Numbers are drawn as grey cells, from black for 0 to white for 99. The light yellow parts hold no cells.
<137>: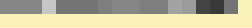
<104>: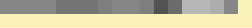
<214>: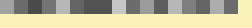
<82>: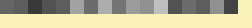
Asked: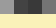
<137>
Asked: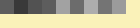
<82>
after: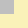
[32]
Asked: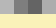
<214>
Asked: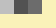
<82>
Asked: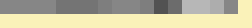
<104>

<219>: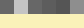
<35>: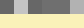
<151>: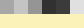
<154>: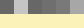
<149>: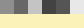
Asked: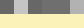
<35>
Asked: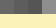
<219>

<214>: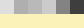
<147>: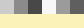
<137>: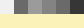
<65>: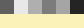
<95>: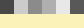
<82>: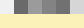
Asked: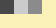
<95>
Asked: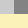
<214>
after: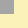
[14]
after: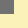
[83]
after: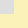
[68]
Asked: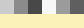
<147>

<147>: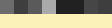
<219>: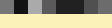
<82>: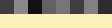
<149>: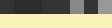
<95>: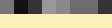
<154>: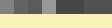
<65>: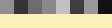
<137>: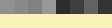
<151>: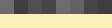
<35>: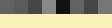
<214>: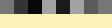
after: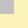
[24]
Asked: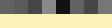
<35>
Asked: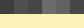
<151>
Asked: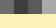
<147>
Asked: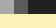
<219>
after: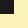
[63]
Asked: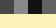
<35>

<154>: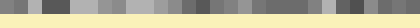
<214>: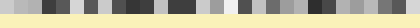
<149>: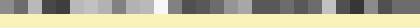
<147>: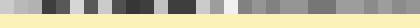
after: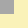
[34]
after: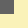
[31]

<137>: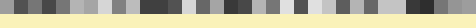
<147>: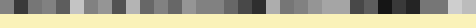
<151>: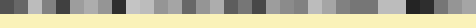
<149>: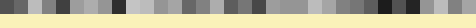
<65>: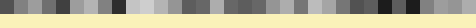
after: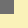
[25]
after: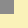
[50]

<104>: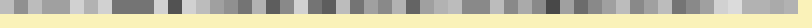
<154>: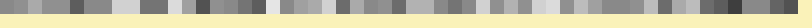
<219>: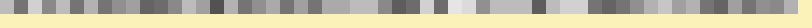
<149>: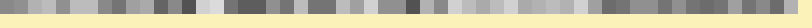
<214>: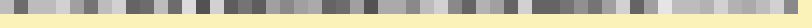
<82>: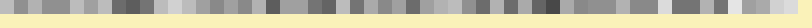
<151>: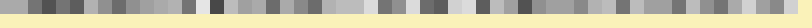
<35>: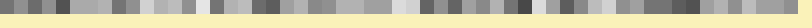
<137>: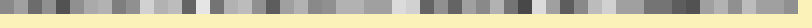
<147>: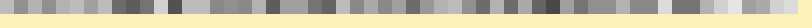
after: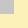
[62]
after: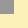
[69]
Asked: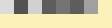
<214>
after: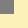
[56]

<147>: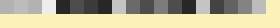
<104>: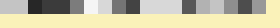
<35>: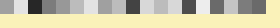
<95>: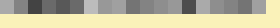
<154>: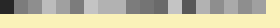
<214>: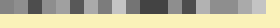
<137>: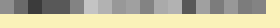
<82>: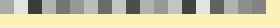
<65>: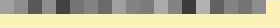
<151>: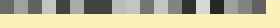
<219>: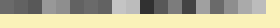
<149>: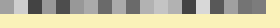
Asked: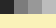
<35>
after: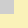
[26]

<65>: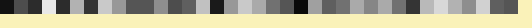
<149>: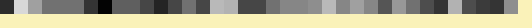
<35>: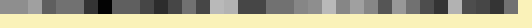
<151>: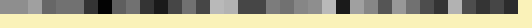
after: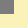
[44]
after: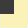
[20]
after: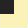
[27]
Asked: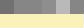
<149>
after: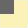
[44]
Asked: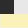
<65>

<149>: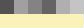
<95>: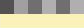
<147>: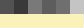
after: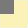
[36]
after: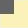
[68]
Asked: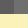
<147>
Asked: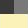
<147>
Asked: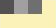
<95>

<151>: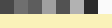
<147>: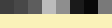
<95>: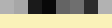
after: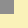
[10]
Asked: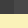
<147>
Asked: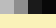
<147>
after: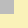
[55]
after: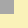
[10]
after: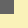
[43]

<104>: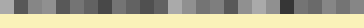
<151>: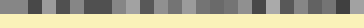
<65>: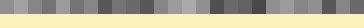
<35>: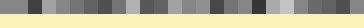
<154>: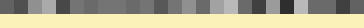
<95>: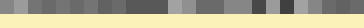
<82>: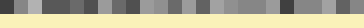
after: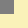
[34]
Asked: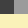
<154>
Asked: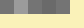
<151>

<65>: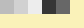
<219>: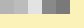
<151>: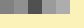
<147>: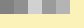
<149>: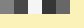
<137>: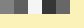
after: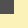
[60]
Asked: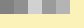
<147>
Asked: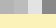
<219>
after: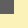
[95]
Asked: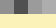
<151>
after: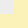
[21]
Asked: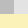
<219>

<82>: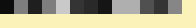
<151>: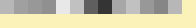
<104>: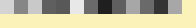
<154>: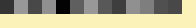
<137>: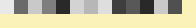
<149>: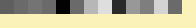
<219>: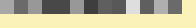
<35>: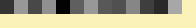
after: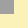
[59]
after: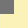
[41]

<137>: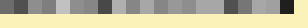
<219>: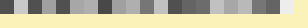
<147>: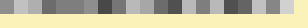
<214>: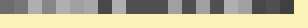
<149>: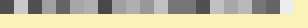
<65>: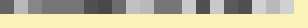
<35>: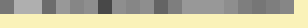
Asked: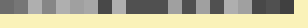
<214>
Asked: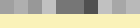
<149>
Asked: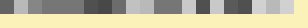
<65>
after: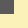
[31]

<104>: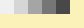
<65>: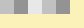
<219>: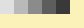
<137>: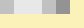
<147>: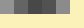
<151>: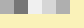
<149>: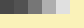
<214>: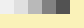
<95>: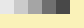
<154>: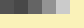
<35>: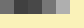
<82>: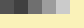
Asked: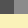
<147>
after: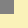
[32]
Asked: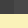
<35>

